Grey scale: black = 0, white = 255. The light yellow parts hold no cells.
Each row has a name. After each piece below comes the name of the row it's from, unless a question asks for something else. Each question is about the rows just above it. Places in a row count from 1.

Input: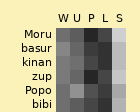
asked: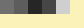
Moru
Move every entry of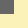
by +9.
[111]
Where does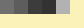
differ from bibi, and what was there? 3, [70]
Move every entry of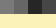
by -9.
[113 93 29 61]
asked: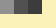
Popo
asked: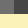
kinan
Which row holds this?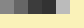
basur

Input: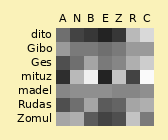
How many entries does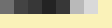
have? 7
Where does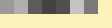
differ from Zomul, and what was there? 1, [165]
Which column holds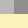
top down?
N

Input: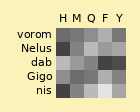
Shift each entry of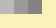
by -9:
[177 145 122]
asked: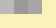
Nelus
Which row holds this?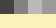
Nelus
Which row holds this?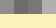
Gigo
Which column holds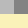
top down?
Q
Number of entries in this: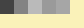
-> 5
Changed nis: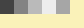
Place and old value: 4, [227]

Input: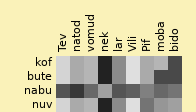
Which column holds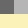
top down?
vomud
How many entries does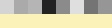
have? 8
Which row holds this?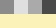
bute
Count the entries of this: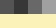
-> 4
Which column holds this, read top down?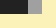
nek

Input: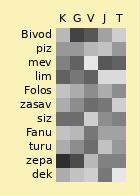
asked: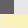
mev
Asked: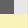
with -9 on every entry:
[89 221]

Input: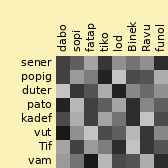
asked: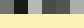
vam
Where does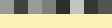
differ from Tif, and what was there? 1, [164]
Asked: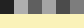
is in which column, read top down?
tiko
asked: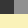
sener
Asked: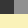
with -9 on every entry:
[45 135]

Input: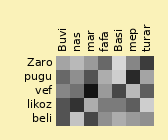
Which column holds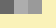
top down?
fafa
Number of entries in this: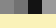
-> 4
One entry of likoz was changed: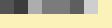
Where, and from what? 2, [50]
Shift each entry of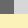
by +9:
[113 224]
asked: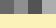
pugu
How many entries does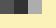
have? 3

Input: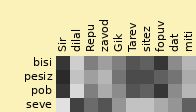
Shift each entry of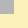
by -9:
[173]
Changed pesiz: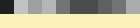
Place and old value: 1, [42]

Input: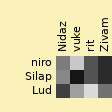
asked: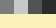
niro
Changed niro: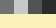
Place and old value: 1, [124]
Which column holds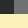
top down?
Zivam

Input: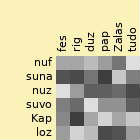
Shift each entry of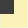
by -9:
[53]
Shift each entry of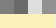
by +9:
[135 115 231 154]
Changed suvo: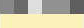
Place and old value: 1, [126]
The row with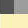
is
loz

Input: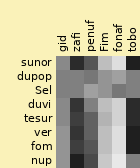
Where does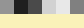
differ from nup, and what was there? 4, [200]
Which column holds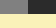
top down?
tobo
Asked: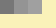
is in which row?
dupop
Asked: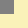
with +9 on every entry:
[137]
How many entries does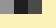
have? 3
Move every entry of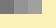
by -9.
[110 139 151]
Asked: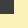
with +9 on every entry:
[71]

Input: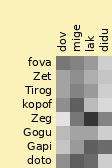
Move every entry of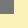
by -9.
[110]
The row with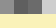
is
doto
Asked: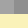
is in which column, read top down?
dov
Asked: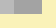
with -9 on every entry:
[177 154 154]
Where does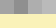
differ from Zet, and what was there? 4, [197]
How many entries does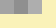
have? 3

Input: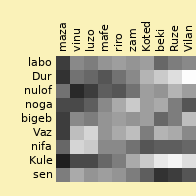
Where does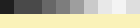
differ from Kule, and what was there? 6, [170]
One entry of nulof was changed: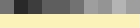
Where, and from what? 5, [85]

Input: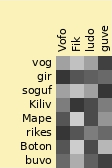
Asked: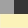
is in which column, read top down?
Vofo
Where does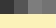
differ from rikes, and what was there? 4, [105]
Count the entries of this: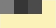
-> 3
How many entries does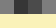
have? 4

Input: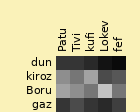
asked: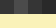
gaz
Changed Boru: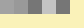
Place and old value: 2, [142]
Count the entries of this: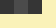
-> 3
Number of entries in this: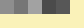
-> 5
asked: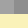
Boru
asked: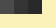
gaz
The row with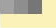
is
Boru

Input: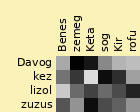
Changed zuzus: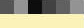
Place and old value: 4, [75]
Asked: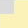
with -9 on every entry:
[210]

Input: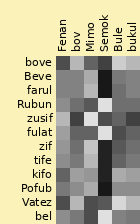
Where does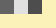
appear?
fulat
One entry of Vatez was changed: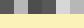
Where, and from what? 1, [77]
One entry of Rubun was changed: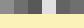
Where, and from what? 5, [111]
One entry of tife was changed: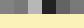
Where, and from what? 1, [141]
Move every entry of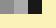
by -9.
[132 162 15]
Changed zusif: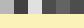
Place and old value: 6, [65]

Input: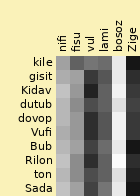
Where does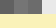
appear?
kile
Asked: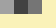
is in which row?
Sada
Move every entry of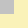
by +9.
[203]
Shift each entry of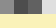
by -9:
[131 68 88 214]

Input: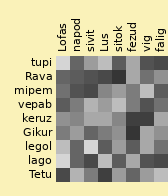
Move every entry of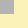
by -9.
[170]
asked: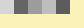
tupi

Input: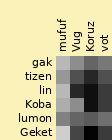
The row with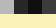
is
lin
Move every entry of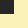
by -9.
[30]

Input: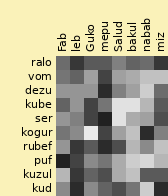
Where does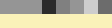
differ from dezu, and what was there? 6, [160]
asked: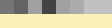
vom
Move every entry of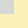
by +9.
[224]
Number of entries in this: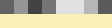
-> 8

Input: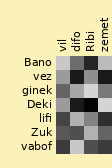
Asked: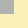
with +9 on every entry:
[186]
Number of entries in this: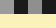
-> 4
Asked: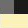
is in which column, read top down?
difo
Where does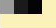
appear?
Deki
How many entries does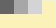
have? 3

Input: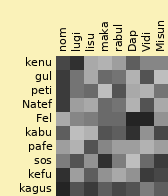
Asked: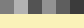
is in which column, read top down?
lisu
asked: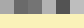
gul
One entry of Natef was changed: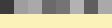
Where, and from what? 7, [83]

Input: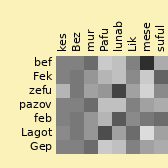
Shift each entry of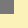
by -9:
[111]
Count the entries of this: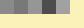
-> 5
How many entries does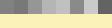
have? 8
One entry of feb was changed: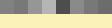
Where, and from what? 5, [89]
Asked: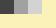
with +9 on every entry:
[76 170 220]

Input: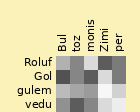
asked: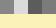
Roluf
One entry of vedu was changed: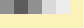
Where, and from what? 3, [134]
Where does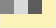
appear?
Roluf

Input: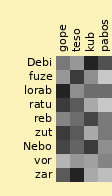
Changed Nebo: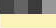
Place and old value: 4, [142]
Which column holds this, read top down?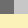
pabos

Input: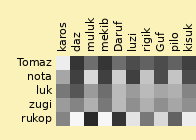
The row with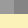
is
zugi
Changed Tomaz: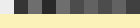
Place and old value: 4, [53]
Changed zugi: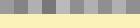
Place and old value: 9, [166]
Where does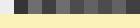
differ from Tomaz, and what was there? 4, [53]
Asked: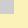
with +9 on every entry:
[215]
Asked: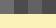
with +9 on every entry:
[119 85 107 85]

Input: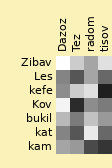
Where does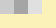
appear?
Zibav
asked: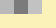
bukil
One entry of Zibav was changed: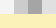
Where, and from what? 1, [254]

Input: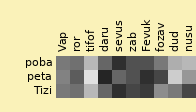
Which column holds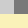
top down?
dud
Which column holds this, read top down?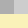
dud

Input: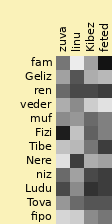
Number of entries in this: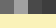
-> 4
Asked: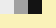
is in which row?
fam
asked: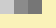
fipo
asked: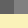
Fizi
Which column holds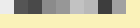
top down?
linu

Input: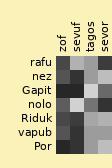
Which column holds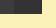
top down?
sevuf
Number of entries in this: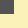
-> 1
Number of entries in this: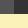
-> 2
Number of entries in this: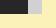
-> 3

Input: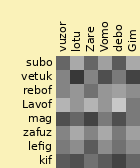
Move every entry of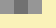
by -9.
[141 104 141]
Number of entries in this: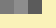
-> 3

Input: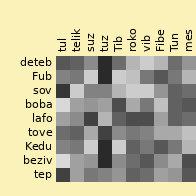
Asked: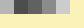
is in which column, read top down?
Tib
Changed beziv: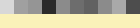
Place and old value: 7, [87]
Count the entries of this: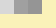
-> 3
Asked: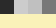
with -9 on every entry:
[33 195 183 111]
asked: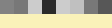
Fub

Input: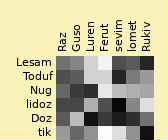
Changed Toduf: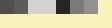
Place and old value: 7, [154]
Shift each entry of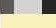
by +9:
[100 219 219 46]

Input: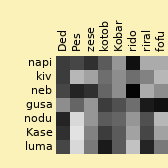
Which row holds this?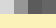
nodu
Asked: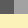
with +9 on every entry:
[100 171]
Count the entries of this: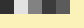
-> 5
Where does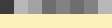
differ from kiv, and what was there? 5, [141]

